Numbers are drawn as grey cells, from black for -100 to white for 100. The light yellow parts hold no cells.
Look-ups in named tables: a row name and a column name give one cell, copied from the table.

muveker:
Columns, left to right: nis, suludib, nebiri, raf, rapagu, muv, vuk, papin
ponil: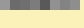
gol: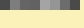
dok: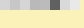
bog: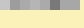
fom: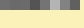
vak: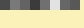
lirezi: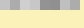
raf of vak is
-54
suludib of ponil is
-16
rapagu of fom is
-9
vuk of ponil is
3
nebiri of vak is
-22
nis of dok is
67
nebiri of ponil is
-13
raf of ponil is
-3
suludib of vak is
-5
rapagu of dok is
47
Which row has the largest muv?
vak

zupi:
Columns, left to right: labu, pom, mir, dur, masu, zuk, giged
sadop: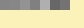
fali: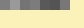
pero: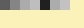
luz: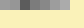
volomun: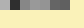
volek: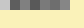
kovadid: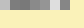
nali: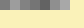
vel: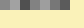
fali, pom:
21
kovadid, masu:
17
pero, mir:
34
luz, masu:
7
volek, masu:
-4
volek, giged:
5
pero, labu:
-27
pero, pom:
4
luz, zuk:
23
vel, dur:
2
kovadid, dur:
8
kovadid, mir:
-5
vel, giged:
-29

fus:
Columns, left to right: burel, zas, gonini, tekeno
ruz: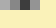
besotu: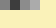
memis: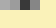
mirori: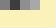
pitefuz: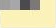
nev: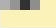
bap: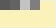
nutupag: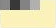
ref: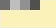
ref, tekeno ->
-37
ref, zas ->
49
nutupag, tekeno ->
38
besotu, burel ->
1
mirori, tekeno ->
32
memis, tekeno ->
5
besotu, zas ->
-52
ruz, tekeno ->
16
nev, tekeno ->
11
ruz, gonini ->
-52
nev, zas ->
16
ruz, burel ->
35
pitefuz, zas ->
31
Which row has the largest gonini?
bap

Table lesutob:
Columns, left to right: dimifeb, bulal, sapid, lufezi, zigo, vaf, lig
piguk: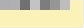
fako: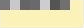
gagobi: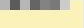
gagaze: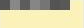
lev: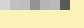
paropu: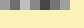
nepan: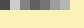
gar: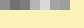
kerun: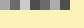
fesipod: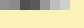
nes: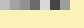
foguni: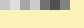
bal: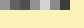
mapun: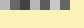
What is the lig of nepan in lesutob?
42
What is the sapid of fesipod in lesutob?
-37
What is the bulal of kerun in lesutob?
-16
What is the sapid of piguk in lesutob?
-12
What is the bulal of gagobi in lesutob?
-29
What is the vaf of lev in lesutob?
46
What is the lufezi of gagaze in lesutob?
5
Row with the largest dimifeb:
lev

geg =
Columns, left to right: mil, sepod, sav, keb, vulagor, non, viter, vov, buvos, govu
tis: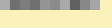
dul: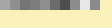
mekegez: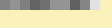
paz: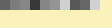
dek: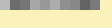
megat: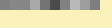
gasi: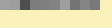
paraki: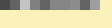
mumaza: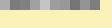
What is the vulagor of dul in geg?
12
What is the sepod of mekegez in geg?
15
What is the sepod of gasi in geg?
24
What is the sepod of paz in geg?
-3
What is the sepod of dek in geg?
-15
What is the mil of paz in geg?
-23
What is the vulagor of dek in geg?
19
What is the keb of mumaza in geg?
26
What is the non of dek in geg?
36
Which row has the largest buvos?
dul

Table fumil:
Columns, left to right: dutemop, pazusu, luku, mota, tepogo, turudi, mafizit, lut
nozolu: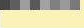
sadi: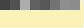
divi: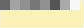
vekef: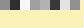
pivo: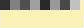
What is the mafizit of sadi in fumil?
11
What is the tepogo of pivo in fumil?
-68
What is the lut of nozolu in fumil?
-4
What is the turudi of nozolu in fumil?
0
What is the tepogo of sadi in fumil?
-31
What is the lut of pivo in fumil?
51
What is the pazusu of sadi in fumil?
-36
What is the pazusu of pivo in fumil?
0
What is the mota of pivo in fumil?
25
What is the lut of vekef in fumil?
13
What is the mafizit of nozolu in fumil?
20
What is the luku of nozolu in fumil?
24
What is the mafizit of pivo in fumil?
-43

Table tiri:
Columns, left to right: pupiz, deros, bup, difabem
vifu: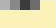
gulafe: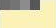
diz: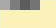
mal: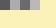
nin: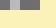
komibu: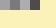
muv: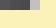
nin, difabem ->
-13
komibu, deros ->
-4
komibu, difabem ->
-40
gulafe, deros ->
-9
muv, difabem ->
51
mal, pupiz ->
-30
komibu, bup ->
36
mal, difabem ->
45
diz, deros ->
-3
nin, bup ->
-14
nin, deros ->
46
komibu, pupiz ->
27
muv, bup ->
-41
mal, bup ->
-16
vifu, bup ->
-54
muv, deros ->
-39
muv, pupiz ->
-34
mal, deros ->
35
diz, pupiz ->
32

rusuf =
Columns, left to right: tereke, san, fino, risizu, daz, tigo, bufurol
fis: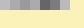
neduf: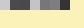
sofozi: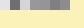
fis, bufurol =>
46
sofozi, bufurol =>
10
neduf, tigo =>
-1
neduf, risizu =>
54
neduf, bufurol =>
-59
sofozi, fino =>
67
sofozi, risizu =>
19
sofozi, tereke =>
79
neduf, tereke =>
59
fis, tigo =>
-3
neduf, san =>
-41
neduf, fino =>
-42
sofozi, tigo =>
0
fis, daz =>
-20
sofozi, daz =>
17
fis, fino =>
21
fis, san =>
34
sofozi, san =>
-13
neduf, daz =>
-7

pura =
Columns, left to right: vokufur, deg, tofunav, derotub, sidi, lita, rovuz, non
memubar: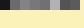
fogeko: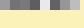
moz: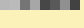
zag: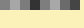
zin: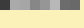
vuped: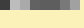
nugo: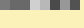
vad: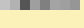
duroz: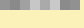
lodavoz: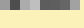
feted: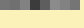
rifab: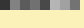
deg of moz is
47
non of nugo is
-36
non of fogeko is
48
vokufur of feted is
-8
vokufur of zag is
1
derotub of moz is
31
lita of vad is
29
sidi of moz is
-44
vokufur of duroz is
17
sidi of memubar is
-11
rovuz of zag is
-16
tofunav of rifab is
-29
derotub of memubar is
-6
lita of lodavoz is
-26
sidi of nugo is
44
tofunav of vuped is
33
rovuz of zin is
-15

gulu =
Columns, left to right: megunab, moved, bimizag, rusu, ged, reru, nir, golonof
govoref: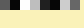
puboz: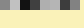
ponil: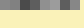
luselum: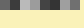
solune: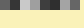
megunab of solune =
-23
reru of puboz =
42
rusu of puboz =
-50
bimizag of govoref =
99
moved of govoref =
-95
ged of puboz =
37
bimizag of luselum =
46
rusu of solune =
25
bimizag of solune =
58
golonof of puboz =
2
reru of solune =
-63
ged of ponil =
13
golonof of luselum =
-12
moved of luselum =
-53
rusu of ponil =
-26
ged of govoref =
-75
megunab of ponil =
7
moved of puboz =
51
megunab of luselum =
-20
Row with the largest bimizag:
govoref

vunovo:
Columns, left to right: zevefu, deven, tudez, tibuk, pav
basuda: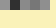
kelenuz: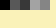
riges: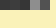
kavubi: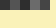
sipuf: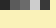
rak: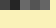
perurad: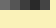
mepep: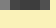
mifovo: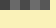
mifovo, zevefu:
-48
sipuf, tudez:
-16
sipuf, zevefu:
-69
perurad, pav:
-47
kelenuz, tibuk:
28
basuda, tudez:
8
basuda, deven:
-62
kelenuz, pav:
4
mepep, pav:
-37
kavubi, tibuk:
-16
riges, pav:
-36
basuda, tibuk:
-7
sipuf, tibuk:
61
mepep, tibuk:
-52
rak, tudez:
-18
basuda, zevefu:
16
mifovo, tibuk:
-15
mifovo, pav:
-32
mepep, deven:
-46
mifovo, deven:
-18
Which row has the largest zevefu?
basuda

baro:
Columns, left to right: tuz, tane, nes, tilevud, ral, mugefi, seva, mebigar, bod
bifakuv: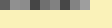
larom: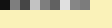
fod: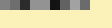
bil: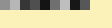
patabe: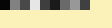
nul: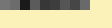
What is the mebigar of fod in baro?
27
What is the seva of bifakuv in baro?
-44
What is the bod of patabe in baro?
-50
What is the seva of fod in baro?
-23
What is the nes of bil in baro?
-58
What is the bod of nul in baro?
-18
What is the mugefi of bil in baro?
-12
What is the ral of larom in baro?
-1
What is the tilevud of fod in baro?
15
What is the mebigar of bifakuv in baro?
3
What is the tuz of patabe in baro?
-96
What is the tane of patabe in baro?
1
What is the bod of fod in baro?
-16
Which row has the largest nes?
bifakuv

